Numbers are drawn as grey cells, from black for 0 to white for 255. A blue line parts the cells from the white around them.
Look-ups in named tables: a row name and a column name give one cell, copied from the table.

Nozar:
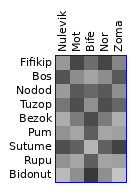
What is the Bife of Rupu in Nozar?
95
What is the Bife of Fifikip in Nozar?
110
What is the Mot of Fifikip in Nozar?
70
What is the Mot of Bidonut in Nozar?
143
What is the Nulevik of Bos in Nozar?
83
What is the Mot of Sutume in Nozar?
97
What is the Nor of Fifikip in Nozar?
69
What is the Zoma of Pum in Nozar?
160
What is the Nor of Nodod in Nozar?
89
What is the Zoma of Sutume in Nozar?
67
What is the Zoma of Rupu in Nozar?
159
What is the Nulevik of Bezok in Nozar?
173
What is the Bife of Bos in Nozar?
164
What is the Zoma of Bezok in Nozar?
175
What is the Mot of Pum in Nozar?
165
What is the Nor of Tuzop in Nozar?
78

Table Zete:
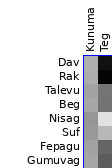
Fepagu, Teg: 101
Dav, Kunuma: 175
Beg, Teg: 115
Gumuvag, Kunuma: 166
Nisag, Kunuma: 150
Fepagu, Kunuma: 162
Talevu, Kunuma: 162
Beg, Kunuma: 167
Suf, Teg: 184
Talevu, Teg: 117
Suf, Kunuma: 153
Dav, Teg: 17
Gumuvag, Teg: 92
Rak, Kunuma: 173
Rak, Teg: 5
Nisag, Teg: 225
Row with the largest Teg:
Nisag

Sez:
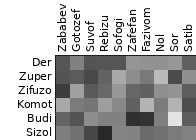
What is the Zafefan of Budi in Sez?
48
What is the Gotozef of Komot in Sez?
123
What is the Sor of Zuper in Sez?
74
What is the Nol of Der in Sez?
145
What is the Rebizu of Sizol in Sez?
41
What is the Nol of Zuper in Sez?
186
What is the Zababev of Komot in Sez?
168
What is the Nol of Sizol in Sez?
113
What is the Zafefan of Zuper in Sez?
141
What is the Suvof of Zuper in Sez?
72
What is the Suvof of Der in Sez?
84
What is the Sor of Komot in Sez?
178
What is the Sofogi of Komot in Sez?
136
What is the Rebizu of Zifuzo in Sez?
104
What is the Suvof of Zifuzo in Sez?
90
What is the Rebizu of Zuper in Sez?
99
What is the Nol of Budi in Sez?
127
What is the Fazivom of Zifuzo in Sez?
97
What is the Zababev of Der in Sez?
86
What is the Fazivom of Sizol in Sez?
107
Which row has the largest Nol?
Zuper

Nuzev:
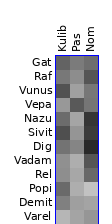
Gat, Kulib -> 99
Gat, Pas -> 123
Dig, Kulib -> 115
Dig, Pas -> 133
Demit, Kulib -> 128
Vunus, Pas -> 160
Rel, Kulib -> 142
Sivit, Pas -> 149
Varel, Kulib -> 182
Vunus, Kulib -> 82
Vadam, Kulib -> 144
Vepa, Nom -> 117
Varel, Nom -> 150
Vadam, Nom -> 85
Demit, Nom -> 164
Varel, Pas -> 164
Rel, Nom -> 104
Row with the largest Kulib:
Varel

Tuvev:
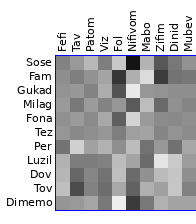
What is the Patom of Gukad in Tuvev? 131
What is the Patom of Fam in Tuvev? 146
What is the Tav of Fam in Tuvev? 127
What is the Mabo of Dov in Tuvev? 145
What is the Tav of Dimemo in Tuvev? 153
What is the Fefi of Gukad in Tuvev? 147
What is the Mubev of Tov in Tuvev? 129
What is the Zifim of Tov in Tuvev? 160
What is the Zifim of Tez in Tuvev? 133
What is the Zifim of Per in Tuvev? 152
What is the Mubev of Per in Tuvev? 167
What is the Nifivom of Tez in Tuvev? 159
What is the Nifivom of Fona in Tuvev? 211
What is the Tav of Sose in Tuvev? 153
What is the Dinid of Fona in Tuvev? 137
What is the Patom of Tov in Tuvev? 130
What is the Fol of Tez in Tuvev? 126
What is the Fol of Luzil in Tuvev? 188
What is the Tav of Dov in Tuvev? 102

